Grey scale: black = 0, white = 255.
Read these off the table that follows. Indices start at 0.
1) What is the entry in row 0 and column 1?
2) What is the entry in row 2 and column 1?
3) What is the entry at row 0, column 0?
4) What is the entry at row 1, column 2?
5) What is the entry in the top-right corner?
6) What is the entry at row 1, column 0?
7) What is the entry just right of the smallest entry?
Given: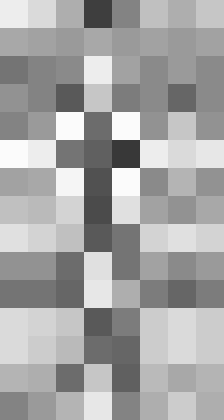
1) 218
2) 131
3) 237
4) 154
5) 198
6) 168
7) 237

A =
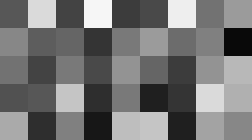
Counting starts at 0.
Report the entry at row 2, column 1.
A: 67
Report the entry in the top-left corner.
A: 87
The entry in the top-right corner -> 155
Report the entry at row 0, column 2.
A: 67
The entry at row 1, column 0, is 135
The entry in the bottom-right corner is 135
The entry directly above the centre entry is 121
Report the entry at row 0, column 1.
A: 218
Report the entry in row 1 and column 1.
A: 93
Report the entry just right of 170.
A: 46
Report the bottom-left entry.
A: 170

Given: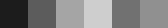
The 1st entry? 28
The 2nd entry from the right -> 113
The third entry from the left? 165

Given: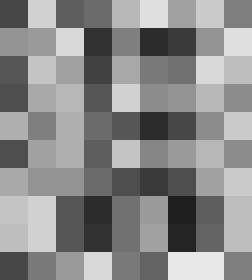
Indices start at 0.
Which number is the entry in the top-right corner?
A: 127
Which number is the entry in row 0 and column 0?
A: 71
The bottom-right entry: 127
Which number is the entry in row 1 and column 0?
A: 147
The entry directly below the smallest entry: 36
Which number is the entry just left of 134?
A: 196
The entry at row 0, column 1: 209
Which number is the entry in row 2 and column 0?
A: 86
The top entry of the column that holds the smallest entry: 161
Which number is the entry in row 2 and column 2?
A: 161
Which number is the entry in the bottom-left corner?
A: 71
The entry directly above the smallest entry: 78
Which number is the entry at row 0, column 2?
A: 94
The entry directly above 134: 44
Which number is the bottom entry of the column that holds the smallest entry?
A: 231

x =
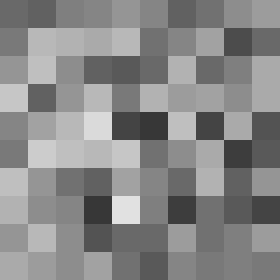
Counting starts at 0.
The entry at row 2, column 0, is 149
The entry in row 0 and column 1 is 97
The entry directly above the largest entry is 162
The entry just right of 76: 105
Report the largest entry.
225
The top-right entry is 156
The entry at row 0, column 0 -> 105
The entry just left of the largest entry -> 55
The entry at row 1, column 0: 121
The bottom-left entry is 170
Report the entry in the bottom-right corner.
121
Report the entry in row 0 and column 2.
127
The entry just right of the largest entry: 127

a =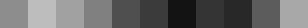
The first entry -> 141
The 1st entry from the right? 168
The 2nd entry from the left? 189

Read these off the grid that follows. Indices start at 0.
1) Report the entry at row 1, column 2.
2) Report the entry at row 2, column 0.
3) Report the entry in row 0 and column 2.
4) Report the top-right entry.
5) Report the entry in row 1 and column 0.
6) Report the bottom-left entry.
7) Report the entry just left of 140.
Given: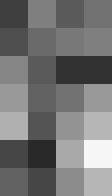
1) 120
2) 133
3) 90
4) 114
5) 78
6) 98
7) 70

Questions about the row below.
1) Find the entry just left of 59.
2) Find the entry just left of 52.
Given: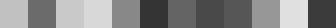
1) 224
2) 136

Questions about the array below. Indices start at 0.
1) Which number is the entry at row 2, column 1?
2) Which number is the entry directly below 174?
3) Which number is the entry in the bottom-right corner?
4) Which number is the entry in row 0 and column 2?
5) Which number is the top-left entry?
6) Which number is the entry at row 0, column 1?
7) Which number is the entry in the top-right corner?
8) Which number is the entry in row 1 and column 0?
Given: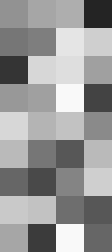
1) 215
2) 229
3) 102
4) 174
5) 146
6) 166
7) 36
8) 118
